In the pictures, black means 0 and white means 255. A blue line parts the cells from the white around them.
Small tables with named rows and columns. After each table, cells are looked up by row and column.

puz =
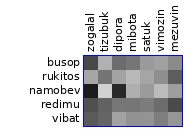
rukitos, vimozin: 143
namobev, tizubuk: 209
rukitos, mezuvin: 93
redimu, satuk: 124
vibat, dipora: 162
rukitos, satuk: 165
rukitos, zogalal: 166
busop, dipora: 108
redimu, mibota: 118
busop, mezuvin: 138
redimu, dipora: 119
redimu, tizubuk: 98
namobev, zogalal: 28
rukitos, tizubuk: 116
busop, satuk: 154
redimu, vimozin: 108
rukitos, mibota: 185

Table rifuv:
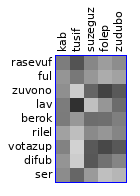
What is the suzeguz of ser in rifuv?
154
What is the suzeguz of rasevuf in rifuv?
135
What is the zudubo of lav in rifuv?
108
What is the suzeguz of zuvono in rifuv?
101
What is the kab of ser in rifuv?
140
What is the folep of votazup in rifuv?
72
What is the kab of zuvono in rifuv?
143
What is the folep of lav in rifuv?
150
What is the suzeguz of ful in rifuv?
151
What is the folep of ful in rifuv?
172
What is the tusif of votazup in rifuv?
210
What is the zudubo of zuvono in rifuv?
89
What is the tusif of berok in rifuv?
152
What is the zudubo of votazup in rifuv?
88
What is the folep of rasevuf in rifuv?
157
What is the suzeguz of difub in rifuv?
87
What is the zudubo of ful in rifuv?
162
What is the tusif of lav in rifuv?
48
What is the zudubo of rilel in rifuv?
133
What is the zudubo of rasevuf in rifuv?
141
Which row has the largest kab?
rilel

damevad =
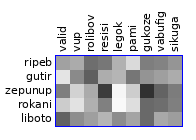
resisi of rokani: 128
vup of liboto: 142
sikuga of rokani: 127
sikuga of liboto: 157
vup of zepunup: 210
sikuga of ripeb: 149
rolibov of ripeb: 110
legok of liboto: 140
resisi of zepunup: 60
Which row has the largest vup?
rokani

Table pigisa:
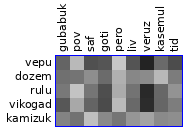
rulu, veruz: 41
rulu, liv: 115
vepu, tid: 76
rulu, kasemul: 103
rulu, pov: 195
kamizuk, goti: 137
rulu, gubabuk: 120
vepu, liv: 84
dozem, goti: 107
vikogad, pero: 186
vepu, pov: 185
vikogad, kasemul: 102
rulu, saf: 117
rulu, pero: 171
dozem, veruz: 139
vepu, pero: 199
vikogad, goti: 75
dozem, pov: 116
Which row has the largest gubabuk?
kamizuk

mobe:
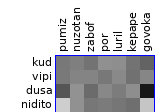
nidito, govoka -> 197
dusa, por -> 136
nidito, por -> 123
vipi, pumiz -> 121
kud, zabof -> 115
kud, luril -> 142
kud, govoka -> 99
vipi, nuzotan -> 132
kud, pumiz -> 120
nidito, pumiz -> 206
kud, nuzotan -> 127
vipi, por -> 120
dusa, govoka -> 24
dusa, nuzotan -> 146
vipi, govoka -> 134
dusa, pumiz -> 85
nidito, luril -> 118
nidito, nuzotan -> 145

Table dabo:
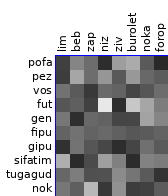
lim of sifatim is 175
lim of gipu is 49
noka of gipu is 112
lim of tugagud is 103
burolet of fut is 199
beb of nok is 95
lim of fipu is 99
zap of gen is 104
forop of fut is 125
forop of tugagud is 51
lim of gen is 119
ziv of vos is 99
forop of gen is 133
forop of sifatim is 124
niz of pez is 150
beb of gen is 46
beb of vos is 90
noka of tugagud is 90

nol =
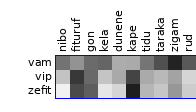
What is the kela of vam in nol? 101
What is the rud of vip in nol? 213
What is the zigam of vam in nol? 35
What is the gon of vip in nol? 105
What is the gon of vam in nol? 107
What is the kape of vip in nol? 68
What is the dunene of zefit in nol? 213
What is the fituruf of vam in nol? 147
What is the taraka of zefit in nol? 198
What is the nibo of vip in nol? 195
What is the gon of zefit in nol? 94
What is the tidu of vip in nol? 170
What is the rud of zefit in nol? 204
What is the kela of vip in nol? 196
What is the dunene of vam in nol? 172
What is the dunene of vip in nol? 169
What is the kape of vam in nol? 170

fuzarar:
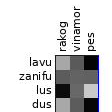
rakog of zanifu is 92
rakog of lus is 12
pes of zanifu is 97
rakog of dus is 168
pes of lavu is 4
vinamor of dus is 92
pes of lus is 201
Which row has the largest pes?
lus

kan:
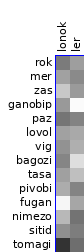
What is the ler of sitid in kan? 125
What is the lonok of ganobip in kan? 153
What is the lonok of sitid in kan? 144
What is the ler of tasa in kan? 191
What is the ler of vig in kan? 175
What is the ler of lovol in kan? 169
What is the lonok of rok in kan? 123
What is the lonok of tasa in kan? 160
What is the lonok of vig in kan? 146
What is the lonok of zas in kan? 200
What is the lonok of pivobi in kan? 172
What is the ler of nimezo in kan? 115
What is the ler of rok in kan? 158
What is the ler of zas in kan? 154
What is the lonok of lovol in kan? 161
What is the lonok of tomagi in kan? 51
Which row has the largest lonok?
fugan

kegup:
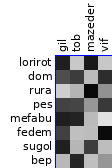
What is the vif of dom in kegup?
45
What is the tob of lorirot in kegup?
200
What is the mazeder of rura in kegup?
9
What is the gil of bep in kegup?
184
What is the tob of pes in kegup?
69
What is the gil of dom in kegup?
78
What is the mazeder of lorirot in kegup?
26
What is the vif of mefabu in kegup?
225
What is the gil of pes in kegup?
66
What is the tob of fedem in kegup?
191
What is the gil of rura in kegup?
206
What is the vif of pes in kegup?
57
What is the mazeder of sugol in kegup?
61
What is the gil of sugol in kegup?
32
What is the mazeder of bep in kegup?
191
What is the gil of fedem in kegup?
65
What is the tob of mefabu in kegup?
35
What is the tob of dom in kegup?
60
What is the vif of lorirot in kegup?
199

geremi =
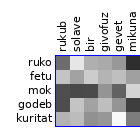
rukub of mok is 78
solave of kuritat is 188
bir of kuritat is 145
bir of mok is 74
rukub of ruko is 108
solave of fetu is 162
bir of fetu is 204
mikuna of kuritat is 125
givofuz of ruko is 170
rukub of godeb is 77
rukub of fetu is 196
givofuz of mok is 148
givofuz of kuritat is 151

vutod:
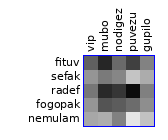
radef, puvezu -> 12
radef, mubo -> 41
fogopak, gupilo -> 142
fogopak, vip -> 149
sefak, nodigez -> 134
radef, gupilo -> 128
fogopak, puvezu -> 108
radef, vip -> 119
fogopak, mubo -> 84
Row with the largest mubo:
nemulam

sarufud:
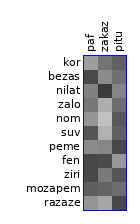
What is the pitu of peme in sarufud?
71
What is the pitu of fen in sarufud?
152
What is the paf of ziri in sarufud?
72
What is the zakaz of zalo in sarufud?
174
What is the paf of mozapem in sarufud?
95
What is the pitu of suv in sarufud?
97
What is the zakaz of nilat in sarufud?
59

